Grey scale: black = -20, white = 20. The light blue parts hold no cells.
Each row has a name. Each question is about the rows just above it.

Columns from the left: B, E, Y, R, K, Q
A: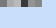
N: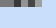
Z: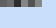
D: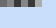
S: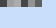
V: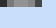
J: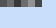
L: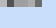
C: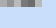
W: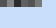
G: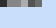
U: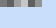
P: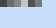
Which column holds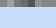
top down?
E
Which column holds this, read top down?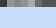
K
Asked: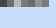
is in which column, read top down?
Q
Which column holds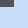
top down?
K
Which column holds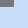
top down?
B
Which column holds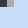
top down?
Y

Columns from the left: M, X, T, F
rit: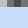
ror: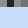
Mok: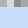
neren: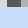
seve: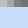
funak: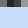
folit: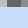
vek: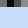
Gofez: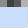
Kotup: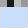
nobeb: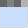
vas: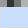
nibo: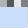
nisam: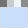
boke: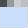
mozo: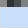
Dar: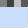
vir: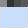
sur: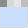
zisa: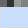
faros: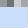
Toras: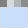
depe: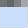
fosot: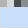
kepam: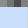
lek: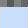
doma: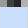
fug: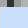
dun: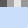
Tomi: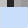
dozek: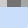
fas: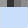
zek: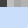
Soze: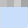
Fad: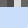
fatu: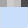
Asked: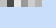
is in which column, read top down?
T
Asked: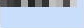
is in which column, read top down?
X
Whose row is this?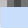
rit
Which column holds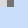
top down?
X
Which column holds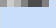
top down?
T
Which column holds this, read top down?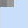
M

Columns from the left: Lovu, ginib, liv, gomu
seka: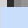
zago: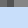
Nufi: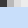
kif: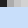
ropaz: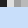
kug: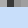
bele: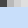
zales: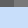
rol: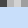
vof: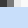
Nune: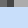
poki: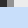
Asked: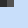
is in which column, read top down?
ginib
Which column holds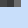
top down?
Lovu
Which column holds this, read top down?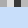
ginib
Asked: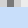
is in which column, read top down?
liv
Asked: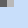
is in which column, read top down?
ginib
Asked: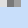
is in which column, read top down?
gomu

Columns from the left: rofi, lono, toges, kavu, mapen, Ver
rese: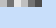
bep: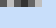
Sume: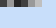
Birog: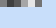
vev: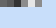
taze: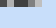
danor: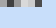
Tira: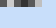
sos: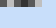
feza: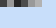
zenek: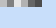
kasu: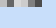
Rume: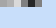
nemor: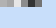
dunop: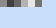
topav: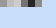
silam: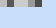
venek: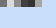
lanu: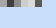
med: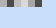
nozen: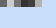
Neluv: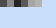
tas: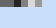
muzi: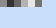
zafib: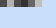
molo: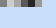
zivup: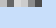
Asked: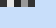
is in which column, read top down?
mapen
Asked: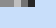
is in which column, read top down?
toges
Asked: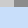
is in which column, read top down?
toges
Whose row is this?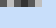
sos
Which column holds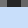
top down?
toges

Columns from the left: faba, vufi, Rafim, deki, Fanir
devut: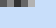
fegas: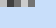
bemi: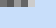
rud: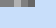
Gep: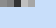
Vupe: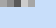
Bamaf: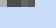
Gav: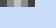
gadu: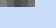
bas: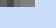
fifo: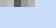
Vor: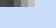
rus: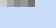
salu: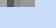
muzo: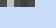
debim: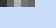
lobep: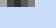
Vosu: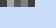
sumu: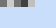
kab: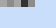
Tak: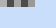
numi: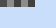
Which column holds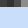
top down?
deki
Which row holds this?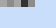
kab
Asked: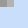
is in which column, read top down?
Rafim
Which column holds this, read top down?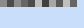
vufi

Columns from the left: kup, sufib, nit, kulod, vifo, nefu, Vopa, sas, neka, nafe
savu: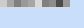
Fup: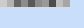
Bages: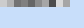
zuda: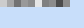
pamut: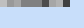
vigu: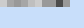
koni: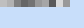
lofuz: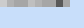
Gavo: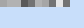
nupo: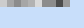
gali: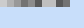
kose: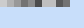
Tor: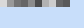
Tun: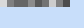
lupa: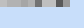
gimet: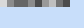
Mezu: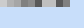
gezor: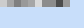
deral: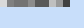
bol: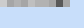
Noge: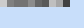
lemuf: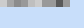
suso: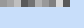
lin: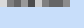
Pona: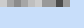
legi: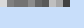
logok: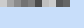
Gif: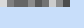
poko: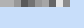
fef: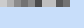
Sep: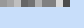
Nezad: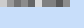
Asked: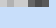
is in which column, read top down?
nefu
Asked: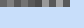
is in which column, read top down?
neka
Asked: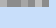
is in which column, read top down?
vifo
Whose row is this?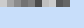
logok
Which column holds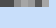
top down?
sas
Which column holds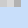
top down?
kup
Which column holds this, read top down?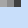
nafe

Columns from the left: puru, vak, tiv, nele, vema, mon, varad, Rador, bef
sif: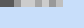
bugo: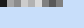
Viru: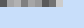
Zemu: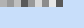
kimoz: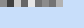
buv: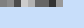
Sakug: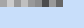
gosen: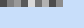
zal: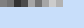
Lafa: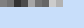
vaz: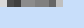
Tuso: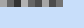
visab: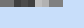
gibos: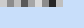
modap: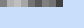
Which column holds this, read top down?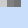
vak
